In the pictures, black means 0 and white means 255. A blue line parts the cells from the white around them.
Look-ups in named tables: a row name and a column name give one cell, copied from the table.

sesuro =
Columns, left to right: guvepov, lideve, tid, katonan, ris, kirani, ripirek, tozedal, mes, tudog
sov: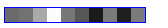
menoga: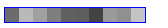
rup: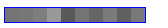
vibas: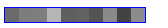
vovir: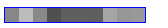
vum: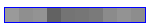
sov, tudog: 123
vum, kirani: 118
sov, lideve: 114
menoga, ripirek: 67
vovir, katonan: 80
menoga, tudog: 196
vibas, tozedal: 138
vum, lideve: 143
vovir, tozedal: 165
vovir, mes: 150
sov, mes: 31
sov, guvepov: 107
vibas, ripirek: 83
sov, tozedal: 123
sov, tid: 169
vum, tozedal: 139
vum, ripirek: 122
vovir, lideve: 188
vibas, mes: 67
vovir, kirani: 95

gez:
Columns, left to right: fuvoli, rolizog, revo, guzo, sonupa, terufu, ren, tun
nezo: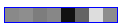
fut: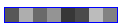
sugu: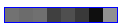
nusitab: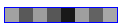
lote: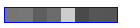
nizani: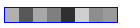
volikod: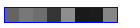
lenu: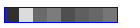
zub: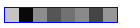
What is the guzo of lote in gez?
108
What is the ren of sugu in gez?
15
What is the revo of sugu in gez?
112
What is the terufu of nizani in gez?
207
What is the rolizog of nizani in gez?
88
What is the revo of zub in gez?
141
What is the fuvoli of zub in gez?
196
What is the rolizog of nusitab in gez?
89
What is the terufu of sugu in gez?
57
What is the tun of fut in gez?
130
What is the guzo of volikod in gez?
53
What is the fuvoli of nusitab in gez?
162
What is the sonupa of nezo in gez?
17
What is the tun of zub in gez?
151
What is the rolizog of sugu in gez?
108
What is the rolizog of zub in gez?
9
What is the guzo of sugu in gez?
64
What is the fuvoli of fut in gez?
87
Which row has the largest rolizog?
lenu

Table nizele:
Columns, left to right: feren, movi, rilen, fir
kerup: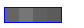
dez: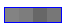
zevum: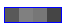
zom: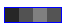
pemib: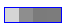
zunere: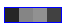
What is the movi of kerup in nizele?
118
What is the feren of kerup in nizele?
101
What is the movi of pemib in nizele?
142
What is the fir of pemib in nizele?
124
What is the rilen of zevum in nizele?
119
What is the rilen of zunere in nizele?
145
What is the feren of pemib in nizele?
213
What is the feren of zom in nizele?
39
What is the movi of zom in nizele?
82
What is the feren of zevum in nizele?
89
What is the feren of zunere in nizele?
38
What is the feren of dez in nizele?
131
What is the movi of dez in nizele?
125
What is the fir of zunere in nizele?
65
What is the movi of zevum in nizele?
128
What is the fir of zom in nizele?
84
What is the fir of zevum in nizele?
69
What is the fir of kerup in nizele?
91
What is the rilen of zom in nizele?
128
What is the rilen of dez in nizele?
103
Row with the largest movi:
pemib

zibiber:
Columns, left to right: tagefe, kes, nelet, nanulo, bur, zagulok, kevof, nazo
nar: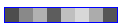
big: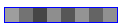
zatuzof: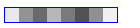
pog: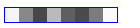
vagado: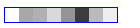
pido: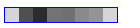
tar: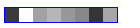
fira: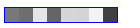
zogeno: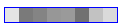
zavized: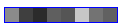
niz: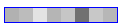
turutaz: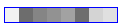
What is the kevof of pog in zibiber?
124
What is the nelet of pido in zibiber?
43
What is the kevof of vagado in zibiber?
186
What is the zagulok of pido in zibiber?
138
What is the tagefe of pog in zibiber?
245
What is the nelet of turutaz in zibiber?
133
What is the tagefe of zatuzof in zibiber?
233
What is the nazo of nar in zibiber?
86
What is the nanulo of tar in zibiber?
182
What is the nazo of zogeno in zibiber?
218

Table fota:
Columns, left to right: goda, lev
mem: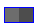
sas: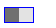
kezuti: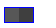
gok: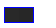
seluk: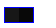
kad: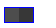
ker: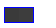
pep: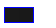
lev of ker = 61
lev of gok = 39
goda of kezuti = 87
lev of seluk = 8
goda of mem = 109
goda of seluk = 23
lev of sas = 227
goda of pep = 26
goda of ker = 58
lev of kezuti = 63
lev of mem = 77
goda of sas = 112
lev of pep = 25
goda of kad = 77
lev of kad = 55
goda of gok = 41

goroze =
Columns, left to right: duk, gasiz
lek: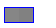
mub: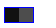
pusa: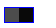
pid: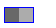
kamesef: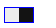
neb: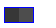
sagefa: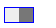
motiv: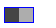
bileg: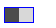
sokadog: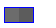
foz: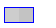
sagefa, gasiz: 119
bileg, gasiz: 216
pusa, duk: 76
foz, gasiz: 195
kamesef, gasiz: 19
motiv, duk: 69
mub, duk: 17
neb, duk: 55
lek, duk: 134
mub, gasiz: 77

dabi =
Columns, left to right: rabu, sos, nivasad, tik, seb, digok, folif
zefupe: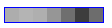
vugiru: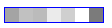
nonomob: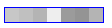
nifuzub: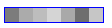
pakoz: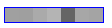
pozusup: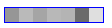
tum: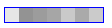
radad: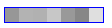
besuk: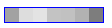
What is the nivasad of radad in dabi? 177
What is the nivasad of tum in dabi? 156
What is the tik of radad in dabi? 199
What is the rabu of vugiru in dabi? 164
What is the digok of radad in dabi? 135
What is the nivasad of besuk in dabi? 227
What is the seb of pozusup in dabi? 180
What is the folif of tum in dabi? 203
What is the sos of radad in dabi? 179
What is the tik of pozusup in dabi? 184
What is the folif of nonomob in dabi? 180
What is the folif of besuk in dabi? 125
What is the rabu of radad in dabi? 151

